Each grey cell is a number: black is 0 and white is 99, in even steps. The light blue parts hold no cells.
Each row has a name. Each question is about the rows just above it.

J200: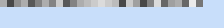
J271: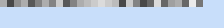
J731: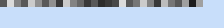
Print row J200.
[67 28 56 67 34 51 67 51 79 34 51 67 73 79 85 79 73 28 79 62 28 51 85 40
 62 67 40 91 46]
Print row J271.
[67 28 56 67 34 51 67 51 79 34 51 67 73 79 85 79 73 28 79 51 28 40 85 40
 62 67 40 91 46]

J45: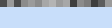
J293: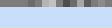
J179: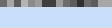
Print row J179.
[42 65 36 70 54 60 24 24 60 42 36 19 42 36 65 65]
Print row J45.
[30 60 30 54 60 54 65 70 60 65 24 54 48 24 36 60]
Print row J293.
[48 48 48 48 42 48 70 75 48 30 42 65 36 48 54 48]

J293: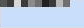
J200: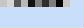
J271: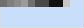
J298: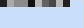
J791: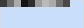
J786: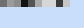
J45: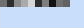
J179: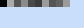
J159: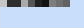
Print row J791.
[23 43 66  7 18 60 72 66 43 28]
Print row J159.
[77 18 18 66 33 13  7 49 43 38]
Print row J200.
[77 83 33 72  7 49 18 49  1 77]

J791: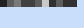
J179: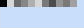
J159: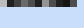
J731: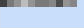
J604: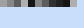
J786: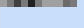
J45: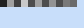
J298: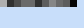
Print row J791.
[13 36 47 25 25 36 78 19 36 19 19]
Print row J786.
[62 47 25 47 13 47 62 62 62 41 47]
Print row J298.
[68 19 30 41 41 19 36 52 41 36  2]
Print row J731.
[25 47 57 73 57 47 47 52 30 57 52]

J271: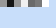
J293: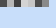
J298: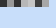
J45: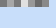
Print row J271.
[59  8 59 93 41 47 99]
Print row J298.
[19 59 19 71 77 25 65]
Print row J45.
[47 65 47 87 59 41 53]

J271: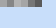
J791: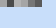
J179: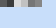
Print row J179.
[35 23 85 75 46 52]
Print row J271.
[64 52 70 64 46 35]
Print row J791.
[64 29 70 64 46 35]

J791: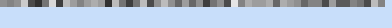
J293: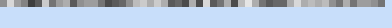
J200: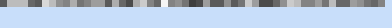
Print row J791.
[56 51 56 79 29 19 45 84 24 73 61 51 61 67 61 19 73 45 24 45 73 29 56 73
 56 40 61 40 56 24 45 56 29 89 51 67 61 61 67 40 67 61 56 40 51 51 29 61
 35 35 51 45 29 73 51]
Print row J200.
[35 73 73 73 40 35 84 73 56 51 67 45 51 61 61 35 67 40 29 67 79 51 40 95
 51 56 45 24 29 61 35 35 56 35 45 79 61 29 29 40 56 79 73 51 51 61 45 73
 40 40 61 56 45 40 51]

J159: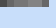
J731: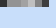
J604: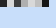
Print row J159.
[29 40 46 46 51 51 40]

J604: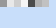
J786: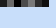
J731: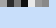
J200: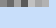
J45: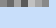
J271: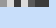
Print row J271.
[59 85 23 85 35 23 23]
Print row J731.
[64 17 47  6 90 59 53]

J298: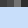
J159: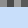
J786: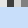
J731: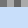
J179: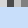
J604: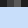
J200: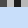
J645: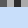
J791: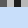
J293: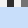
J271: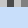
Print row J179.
[83 29 77 50]
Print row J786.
[89 24 83 50]

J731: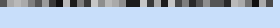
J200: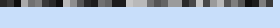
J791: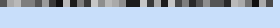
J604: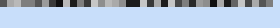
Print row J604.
[33 66 72 49 49 33 60 22  6 72 11 49 22 77 55 72 66 55 11 11 77 22 66 11
 77 28 49 16 60 55  6 66 11 39 77 28 66 33 49]
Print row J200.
[16 22  6 66 44 49 22 16  6 72 55 33 16 11 44 39 11 11 77 72 72 44 33 39
 60 60 16 28 77 28 60 72 33 49 33  6 11 49 22]
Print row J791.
[33 66 72 49 49 33 60 22  6 72 11 49 22 77 55 72 66 55 11 11 77 22 66 11
 77 28 49 16 33 55 33 33 16 72 66 44  6 66 28]

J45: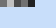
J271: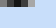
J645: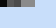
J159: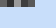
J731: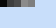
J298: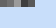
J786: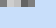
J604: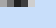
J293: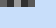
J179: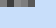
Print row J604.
[65 44 13 24 80]
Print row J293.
[39 19 60 19 34]
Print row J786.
[49 80 75 39 49]
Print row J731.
[ 3 24 29 54 49]
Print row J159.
[39 19 60 24 34]

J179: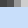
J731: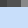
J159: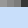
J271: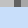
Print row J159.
[59 53 48 21]
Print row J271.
[75 75 38 65]

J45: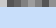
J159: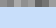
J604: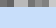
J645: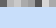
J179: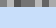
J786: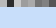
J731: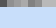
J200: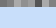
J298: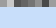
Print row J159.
[56 50 66 56 61 39 45 61]
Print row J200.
[45 50 66 56 61 33 66 50]
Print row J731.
[33 56 61 66 50 56 72 72]
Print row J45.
[78 33 39 50 61 50 33 56]

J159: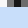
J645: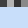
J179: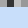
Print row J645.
[25 70 20 53]
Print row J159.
[96 47  9 42]
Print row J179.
[65 20 75 59]

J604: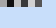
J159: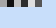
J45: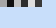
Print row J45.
[64  6 75 17 86 22]
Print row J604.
[64  6 75 22 81 33]
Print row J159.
[64  6 75 17 86 33]

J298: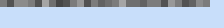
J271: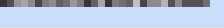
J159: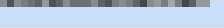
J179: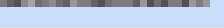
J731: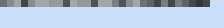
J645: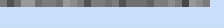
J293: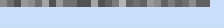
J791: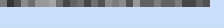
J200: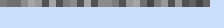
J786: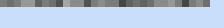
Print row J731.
[43 54 64 27 54 64 64 59 59 32 64 59 59 32 64 64 48 32 54 64 43 38 27 48
 27 48 38 27 21 27]
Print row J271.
[21 32 59 64 54 27 48 54 38 43 59 48 21 38 64 21 48 43 38 75 27 54 54 70
 32 54 32 32 32 43]
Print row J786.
[48 43 48 59 59 38 48 43 32 64 54 54 32 48 54 48 48 27 38 43 38 43 54 54
 59 48 27 48 54 43]
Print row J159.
[54 32 54 48 43 38 59 32 38 54 43 43 43 54 38 32 48 54 48 38 27 54 59 48
 64 48 27 38 59 59]
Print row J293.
[54 43 32 59 54 43 64 32 59 43 43 32 32 64 32 38 48 70 38 43 38 59 54 38
 48 38 43 54 38 38]

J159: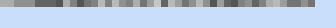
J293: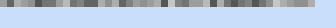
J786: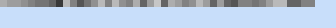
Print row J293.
[61 39 67 61 56 33 45 45 61 72 45 50 39 39 67 56 67 39 50 61 56 61 67 33
 77 50 45 61 61 72 33 67 45 33 45 50 33 45 56 77 67 61 56 56 67]

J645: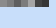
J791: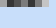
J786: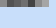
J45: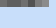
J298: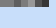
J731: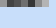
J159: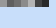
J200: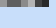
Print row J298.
[48 48 37 48 59 32 21]
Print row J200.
[59 37 37 54 70 26 16]
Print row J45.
[43 37 37 43 32 48 54]
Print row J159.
[59 37 43 54 70 26 16]
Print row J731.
[59 26 32 43 21 54 70]
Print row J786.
[54 32 37 43 26 54 64]

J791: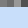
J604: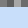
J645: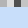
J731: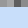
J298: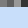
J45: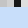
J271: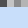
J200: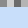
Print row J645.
[70 86 31 76]

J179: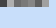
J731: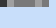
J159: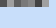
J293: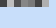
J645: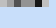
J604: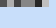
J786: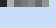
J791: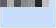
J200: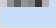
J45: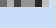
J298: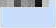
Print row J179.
[26 68 42 47 52 37 62]
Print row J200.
[80 57 37 57 52 21 68]

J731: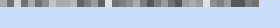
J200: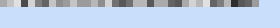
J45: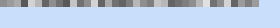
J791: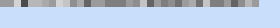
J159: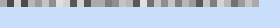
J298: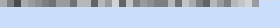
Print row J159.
[66 29 82 29 71 60 76 55 87 82 34 82 34 66 66 49 55 76 71 34 87 44 76 55
 76 49 71 60 34 76 49 82 71 44 60 76 66]
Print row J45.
[55 60 66 34 82 71 39 55 44 34 76 44 55 82 39 66 44 39 49 71 55 49 76 71
 39 44 49 55 71 87 44 55 82 39 60 49 60]
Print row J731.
[66 44 82 44 66 44 55 76 66 66 71 39 49 60 39 87 44 49 55 66 49 34 49 60
 44 34 60 66 60 87 55 49 60 34 34 49 44]
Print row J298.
[66 49 29 66 60 55 49 44 60 60 44 71 71 39 71 60 82 39 76 49 60 55 49 49
 71 44 76 66 49 39 71 60 49 71 76 82 60]
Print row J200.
[66 76 87 29 82 49 39 76 55 60 76 60 60 71 55 82 44 34 44 71 71 34 66 66
 39 34 66 82 71 87 39 49 71 18 34 39 60]

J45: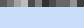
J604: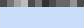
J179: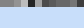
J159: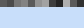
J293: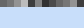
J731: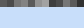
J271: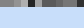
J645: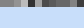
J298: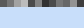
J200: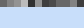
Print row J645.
[51 51 57 73 19 63 29 35 40 40 51 24]
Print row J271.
[51 51 57 68 14 63 35 35 40 46 46 19]
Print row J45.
[35 46 63 73 29 51 19 29 40 40 57 24]
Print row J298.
[35 46 63 73 29 51 19 29 46 40 57 24]
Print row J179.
[51 51 57 73 14 63 29 35 40 40 46 24]
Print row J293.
[40 46 57 73 24 51 19 29 40 46 57 24]

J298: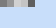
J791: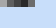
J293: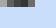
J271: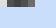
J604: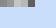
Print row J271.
[86 31 26 31 42]
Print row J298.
[48 59 81 76 37]

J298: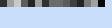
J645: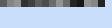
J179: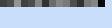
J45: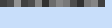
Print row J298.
[19 62 78 36 14 62 19 42 42 36 25 14 47 62  3]
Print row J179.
[25 30 57 25 30 52 19 42 52 47 30 19 47 52  3]
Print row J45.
[25 30 57 25 30 52 19 42 52 47 30 19 47 52 25]
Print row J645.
[36 52 57 19 25 36 30 42 57 42 14  9 57 52 14]

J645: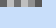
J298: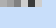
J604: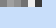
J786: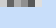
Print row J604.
[50 62 56 44 92 23]
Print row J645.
[39 74 44 74 56 34]

